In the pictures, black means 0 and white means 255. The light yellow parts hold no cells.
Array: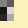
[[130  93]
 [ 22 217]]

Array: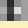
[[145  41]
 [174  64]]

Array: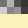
[[114 179]
 [205 134]]

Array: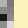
[[179 120]
 [136 130]]

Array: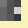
[[117  83]
 [100  81]]

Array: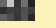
[[102 199]
 [ 48  64]]
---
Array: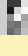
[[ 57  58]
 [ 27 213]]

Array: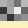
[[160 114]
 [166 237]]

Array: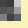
[[ 60 202]
 [ 89 157]]

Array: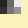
[[105 236]
 [117 150]]

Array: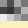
[[ 79 169]
 [ 51 100]]

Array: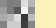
[[123 127]
 [123  87]]

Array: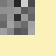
[[137  38]
 [146 153]]
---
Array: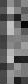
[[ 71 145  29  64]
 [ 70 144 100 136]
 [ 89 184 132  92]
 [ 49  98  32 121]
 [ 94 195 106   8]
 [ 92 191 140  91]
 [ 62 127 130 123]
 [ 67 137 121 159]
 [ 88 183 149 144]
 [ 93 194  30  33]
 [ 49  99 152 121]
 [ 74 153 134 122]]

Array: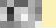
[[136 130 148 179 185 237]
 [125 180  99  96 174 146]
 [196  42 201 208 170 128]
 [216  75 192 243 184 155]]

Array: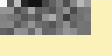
[[ 98  88 146 142 105 158 100 105 125 148 140 117 116]
 [249  87 189  38  20  19  69  98 125  78 132 184 153]
 [149 149  79 106 165  96 103  85 115 143  75 114 119]
 [130 119 115  87 104  82 147 171 118  61 107 112 124]
 [132 136  91 116 148 110 103  85 115 142  98 117 115]]

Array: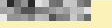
[[232 148 147 158 131 187 180  85 127 133 200 159 107]
 [180  42 110 147  41 225 204 116 109 200 197 130 108]
 [160 170 128  83  83 122 131 154 172 157 191 187 226]]

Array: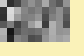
[[168  36 130 118  76  85 147 170 159 168]
 [202  47  71 120 145 122 168 110  88 146]
 [ 52 219 178 134 118 131  92 116 142 102]
 [ 48 214 155 128 131 149  77 128 143  89]
 [ 89 125  68 105 157 188  61 176 147  78]
 [177  22  87 110 105 114 137 174 147 151]]

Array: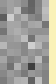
[[124 147 174 178  97 190 131]
 [150 161 154 139  99 132 178]
 [140 161 189 113 102 135 189]
 [ 94 206 154 173 137 126 182]
 [142 166 165 144 165 169 117]
 [117 165 174 161 146 145 146]
 [151 155 163 188 115 169 168]
 [183 150 149 135 207 181 145]
 [141 159 155 136 153 144 158]
 [165 129 138 163 145 186 125]
 [147 113 177 136  63 153 138]
 [136 155 144 122 152 144 130]]

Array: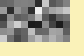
[[202 112  72  98 157 188 148 177 153 127]
 [102 106 127 129 126  45 200  88 104 129]
 [155  45 145 120  46 238 126 164 176 198]
 [ 57 141  93 101 123 186  88  54  99 112]
 [ 84 166 206 156  27  30 139  67  28  81]
 [141 149  87 100 190 102 104 164 160  94]]
